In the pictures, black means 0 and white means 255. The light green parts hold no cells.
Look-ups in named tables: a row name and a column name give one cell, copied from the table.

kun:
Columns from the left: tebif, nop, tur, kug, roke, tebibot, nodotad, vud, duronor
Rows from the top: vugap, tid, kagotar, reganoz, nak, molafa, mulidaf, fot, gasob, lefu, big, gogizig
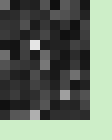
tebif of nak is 22
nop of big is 28
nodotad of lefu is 159
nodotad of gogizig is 45
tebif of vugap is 112
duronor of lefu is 82
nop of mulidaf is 59
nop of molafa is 21
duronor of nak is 54
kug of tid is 49
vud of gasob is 21
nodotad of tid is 81
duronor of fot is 53
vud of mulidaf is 56
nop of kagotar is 49
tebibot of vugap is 15
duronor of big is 67
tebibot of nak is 34
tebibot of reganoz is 35

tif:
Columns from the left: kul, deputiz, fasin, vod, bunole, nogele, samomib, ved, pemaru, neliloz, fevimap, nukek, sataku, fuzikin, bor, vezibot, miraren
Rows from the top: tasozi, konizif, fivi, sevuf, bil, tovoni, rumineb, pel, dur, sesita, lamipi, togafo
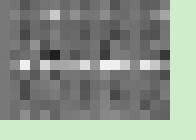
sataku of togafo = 122
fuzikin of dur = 114
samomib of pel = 117
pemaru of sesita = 88
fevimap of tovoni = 60
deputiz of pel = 100
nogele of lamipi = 104
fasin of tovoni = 111

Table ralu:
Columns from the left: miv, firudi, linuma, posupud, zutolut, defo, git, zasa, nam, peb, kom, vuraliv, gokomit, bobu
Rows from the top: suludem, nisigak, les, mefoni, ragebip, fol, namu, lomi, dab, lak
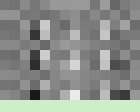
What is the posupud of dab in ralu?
107
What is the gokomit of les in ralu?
162
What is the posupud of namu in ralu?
46
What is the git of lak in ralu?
174
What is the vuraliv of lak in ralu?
73
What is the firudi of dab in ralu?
115
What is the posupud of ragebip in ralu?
129
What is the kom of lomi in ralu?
127
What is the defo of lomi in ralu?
134
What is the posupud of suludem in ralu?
119
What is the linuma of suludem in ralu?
138
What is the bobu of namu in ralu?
138
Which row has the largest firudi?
nisigak

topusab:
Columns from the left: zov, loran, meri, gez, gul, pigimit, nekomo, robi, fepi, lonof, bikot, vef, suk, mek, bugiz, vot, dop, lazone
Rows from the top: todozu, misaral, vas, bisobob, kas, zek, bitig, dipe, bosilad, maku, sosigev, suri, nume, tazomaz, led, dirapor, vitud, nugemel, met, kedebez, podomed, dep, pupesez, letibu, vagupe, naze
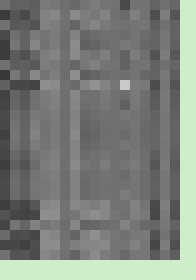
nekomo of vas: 112
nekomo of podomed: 114
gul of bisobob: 117
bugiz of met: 108
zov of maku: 66
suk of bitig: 98
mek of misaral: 128
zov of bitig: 113
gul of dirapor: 121
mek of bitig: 114
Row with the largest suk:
bosilad

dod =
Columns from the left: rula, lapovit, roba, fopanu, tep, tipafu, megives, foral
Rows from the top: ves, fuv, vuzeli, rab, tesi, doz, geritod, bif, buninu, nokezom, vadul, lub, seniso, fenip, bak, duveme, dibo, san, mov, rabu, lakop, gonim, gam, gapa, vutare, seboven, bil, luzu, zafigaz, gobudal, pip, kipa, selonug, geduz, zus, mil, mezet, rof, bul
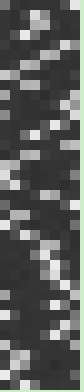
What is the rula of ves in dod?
118
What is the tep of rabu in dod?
197
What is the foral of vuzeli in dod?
53
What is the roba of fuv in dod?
71
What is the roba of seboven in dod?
50
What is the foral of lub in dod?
218
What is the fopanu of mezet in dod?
55
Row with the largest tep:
seboven

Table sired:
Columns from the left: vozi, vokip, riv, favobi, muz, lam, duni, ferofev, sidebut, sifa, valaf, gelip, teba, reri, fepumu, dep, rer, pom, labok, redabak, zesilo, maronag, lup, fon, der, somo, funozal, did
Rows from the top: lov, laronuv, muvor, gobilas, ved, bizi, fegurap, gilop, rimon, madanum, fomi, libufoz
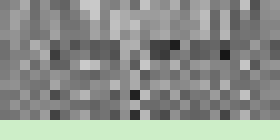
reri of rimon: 170
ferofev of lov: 138
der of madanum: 192
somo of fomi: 133
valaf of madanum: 128
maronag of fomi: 104
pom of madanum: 161

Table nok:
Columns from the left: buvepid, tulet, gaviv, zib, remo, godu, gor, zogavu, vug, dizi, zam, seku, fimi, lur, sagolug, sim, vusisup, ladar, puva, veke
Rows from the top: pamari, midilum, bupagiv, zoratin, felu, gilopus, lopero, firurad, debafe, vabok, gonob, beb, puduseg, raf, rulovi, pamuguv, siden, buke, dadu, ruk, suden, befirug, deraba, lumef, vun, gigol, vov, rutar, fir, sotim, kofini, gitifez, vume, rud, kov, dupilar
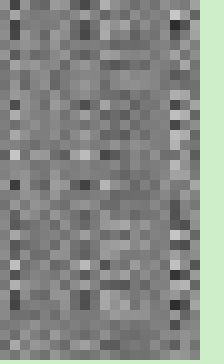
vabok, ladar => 174
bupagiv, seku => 145
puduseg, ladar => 71
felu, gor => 116
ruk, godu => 149
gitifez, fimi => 145
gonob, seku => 125
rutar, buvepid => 131
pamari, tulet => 67
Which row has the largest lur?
vov

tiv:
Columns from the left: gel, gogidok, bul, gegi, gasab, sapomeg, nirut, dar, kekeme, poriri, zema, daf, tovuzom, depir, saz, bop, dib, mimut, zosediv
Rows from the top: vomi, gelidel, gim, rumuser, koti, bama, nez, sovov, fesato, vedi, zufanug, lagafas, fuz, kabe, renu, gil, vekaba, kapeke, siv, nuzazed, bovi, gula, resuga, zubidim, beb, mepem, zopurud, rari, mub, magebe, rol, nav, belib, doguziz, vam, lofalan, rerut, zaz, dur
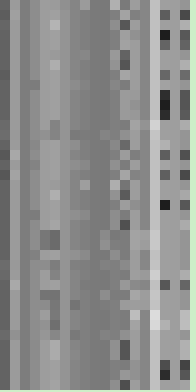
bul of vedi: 125
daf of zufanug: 127
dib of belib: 177
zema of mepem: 121
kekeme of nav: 127
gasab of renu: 157
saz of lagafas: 134
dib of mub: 87
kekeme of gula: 137
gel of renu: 99

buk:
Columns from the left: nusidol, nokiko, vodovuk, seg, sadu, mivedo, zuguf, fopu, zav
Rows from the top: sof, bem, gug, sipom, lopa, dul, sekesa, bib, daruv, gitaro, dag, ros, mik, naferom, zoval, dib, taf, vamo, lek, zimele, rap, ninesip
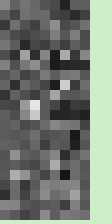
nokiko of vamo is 174
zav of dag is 55
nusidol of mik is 91
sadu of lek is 132
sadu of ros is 90
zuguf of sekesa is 38
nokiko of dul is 47
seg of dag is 228
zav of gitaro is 94
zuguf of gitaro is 88
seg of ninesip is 80
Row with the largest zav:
dul

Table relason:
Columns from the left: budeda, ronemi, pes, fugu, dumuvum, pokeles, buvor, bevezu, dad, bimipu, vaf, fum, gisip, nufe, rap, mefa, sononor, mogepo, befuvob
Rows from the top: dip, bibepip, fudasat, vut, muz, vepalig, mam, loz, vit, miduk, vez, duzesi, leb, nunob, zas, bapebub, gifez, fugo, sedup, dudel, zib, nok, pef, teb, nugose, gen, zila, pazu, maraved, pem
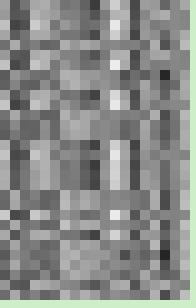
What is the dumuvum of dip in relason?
173
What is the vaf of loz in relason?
141
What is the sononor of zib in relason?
75
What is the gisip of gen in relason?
77
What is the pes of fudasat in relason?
80
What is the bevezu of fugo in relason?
124
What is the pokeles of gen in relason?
117
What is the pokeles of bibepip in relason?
156
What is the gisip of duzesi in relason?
126
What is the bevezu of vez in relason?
131
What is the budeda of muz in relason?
111
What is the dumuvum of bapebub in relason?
177

